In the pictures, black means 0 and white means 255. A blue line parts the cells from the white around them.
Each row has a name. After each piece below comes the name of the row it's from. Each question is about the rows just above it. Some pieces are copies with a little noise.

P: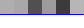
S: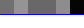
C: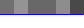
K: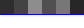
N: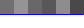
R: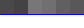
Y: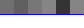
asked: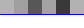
P
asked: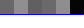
S
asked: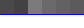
R

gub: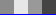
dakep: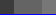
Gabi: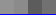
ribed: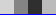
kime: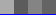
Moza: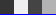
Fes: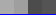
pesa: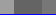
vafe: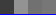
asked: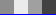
gub
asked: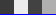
Moza
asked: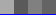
kime

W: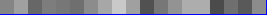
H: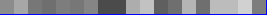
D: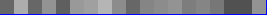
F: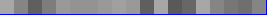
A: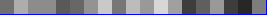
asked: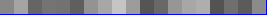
W
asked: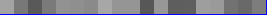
F
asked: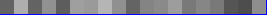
D

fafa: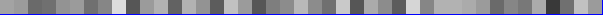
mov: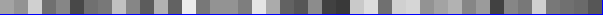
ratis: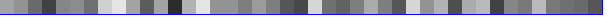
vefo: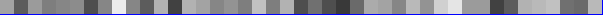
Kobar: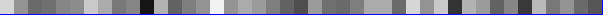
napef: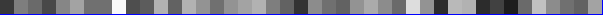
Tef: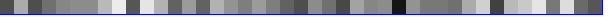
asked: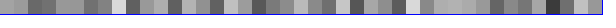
fafa
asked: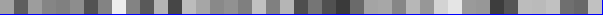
vefo
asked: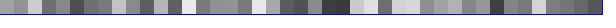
mov
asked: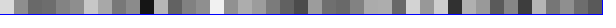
Kobar
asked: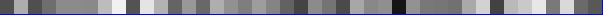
Tef

